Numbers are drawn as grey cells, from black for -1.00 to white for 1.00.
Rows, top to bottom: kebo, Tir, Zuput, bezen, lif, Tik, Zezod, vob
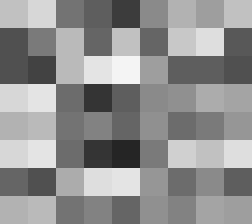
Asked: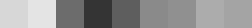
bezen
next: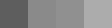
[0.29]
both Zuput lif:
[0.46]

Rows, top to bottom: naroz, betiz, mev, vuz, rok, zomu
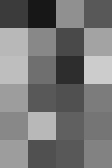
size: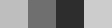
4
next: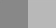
[-0.25]
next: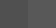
[0.02]
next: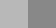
[-0.43]
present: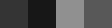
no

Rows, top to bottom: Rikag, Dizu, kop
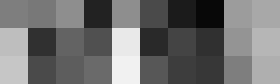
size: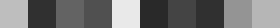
10
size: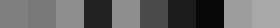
10
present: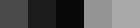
no
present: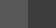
yes
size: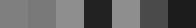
7

